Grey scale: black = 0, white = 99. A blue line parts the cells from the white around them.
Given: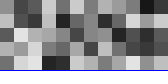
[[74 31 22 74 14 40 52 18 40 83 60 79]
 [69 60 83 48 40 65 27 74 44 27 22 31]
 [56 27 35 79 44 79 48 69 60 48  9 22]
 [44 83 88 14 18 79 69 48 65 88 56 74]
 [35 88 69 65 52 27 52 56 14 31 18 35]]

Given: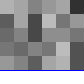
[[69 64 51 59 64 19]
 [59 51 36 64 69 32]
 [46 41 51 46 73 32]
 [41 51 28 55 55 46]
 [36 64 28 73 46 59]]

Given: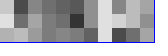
[[87 43 64 48 43 20 56 87 82 73 56]
 [78 29 52 43 38 34 56 87 52 73 64]
 [69 73 60 48 52 48 38 87 29 43 64]]

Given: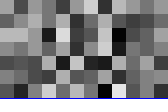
[[72 72 59 10 85 24 33 76  1 29 38 63]
 [63 29 59 46 24 59 80 19 72 59 46 59]
 [54 46 59 38 63 19 54 80 10 46 38 50]
 [50 42 29 24 68 33 38 63 19 38 50 54]
 [38 54 68 46 68 19 42 68 33 24 29 42]
 [33 14 50 80 42 72 46  1 89 33 50 19]
 [29 33 29 68 10 76 14 10 68 42 63 24]]

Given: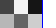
[[71 39 80]
 [26 94  8]]

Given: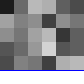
[[63 50 55 25 55 46]
 [55 46 63 72 21 37]
 [33 41 59 82 33 37]
 [29 50 46 25 68 72]
 [11 41 72 68 37 29]]

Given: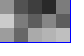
[[79 48 36 52 36]
 [61 40 66 70 74]
 [57 32 24 16 48]]

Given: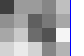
[[82 91 82 52 70]
 [65 78 42 32 95]
 [56 65 37 47 65]
 [24 60 60 52 74]]

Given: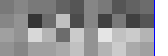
[[62 57 84 70 42 79 57 89 75 79 70]
 [57 52 62 62 66 75 57 70 79 66 62]
 [52 57 20 42 75 29 52 25 47 25 33]
 [47 52 47 47 38 33 52 47 33 38 42]]
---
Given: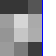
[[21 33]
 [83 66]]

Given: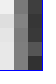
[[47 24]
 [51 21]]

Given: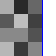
[[16 40]
 [74 25]]

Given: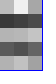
[[93 65]
 [25 29]]

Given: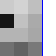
[[82 74]
 [75 66]]

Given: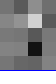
[[35 55]
 [57 81]]

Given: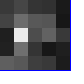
[[27 20]
 [42 34]]

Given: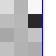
[[70 96]
 [71 16]]
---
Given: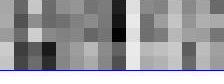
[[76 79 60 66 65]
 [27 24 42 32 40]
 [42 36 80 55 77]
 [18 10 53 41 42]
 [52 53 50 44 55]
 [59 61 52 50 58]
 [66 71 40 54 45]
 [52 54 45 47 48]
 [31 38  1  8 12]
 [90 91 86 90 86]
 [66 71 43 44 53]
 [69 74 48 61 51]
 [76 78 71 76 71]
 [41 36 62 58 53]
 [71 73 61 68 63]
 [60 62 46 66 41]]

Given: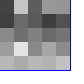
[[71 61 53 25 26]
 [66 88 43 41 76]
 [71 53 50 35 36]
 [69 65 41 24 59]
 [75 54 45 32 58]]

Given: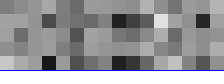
[[77 55 62 63 49]
 [66 51 42 62 54]
 [61 58 58 57 58]
 [ 9 61 60 29 65]
 [60 49 54 48 49]
 [31 41 32 44 41]
 [43 61 63 41 60]
 [51 58 60 50 59]
 [12 56 46 13 57]
 [21 57 42 25 55]
 [40 67 53 36 69]
 [65 52 67 87 55]
 [75 47 41 63 45]
 [51 61 59 56 60]
 [33 55 55 15 58]
 [56 67 57 62 70]]

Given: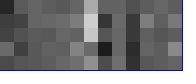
[[29 41 26 24 15]
 [33 25 32 26 35]
 [34 34 35 39 39]
 [36 38 34 40 36]
 [40 37 40 42 34]
 [43 51 38 48 39]
 [56 41 77 80 66]
 [30 11 33 21 38]
 [43 40 40 41 38]
 [19 17 22 22 31]
 [34 39 37 49 36]
 [36 36 33 37 40]
 [39 53 36 47 36]]

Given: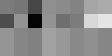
[[58 58 30 48]
 [52 52 57 46]
 [50 50  2 27]
 [63 63 57 56]
 [59 59 43 54]
 [53 53 48 51]
 [56 56 84 64]
 [52 52 89 66]]

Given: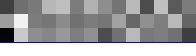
[[ 2 61 25]
 [78 94 43]
 [55 48 47]
 [52 46 71]
 [59 54 74]
 [49 44 48]
 [56 48 69]
 [30 46 55]
 [44 63 45]
 [72 40 72]
 [47 56 30]
 [49 49 74]
 [44 72 35]
 [24 39 48]]
